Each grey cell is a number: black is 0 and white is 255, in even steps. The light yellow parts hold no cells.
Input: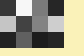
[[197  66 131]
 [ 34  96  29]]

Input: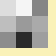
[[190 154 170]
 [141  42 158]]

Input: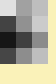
[[ 67 145 203]
 [ 22  63 139]]

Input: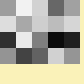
[[221 168 206]
 [ 48 234 127]]

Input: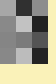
[[137 194  33]
 [133 123  84]]

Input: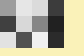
[[ 64 216 134]
 [226  81 240]]

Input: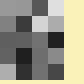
[[129  59 212]
 [ 95  96 114]]

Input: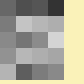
[[123 196 182]
 [137 117 139]]
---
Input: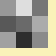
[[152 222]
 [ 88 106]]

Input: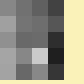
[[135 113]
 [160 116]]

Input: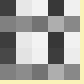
[[ 62 231]
 [128 140]]

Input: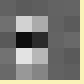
[[ 98  91]
 [112 210]]

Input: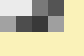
[[235 235]
 [162  77]]

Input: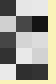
[[ 52 230]
 [208  71]]

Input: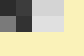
[[ 44  60]
 [122  50]]

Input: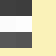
[[ 63  61]
 [251 253]]

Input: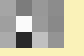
[[165 124]
 [159 250]]
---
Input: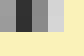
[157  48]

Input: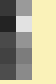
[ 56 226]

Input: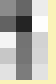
[140  36 210]

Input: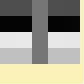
[ 78   4 118 192]

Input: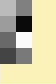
[187  10]

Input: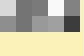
[216 116]
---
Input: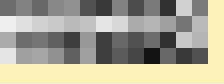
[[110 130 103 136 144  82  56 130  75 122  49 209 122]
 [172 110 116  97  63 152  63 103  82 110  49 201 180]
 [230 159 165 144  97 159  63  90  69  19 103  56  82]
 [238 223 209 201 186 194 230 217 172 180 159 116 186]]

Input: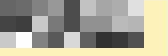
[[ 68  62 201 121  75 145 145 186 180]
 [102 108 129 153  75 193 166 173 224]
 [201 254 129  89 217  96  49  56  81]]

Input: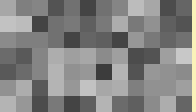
[[ 89 107 133 180 145 151  60 180  83 151 145 139]
 [107  89 133 173 159 167 139 159  76  83 159 200]
 [139 127 127 113  68 101  95  68 151 121 101 113]
 [145 173  89 180 151 194 167 173 127 145 145 159]
 [167 127 133  83 113  68 113 133 188 167  76 101]
 [180 151  76 121  68  95 180 107  95 139 173 101]
 [194 188  68 113 121  95 121 173 121 145  95  83]]

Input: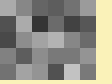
[[ 73 141 163 179 135 107]
 [ 81 171  53 107  66  87]
 [114 163 148  81 194 121]
 [129  93 141 121 121 148]
 [171 135 101  93 114 155]]

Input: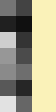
[[ 32  16]
 [ 88  38]
 [117  67]
 [138 110]
 [151  75]
 [206  52]
 [226 102]]

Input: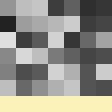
[[ 34 157 169 183 204  61  69]
 [128  77  90 210 176  84 204]
 [136 216 190 122  96  69  77]
 [149 190 197  61  96  47  54]
 [190 104 143 176 197  84  77]
 [223  61  90 210  54 104 163]]

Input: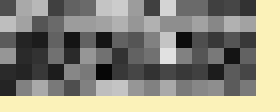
[[ 36 129 169 121  78 129 190 196 150 129 169 121 135 142  91 121]
 [ 42  36  56  28 135 121   6  56  70  50  70  56  64  28  91  70]
 [ 78 169 184  64  98 106 196 204 156  64 212 106 106  64  70  50]
 [ 91  36  28  98  20  98  20  98  85 129 196  12  78  56  85  56]
 [150  42  50 113  42 150 113  50  98 113 225 129  85 121  20  98]
 [190 162  85 106 156 156 162 177 150 177 142 142 162 135 177 162]]
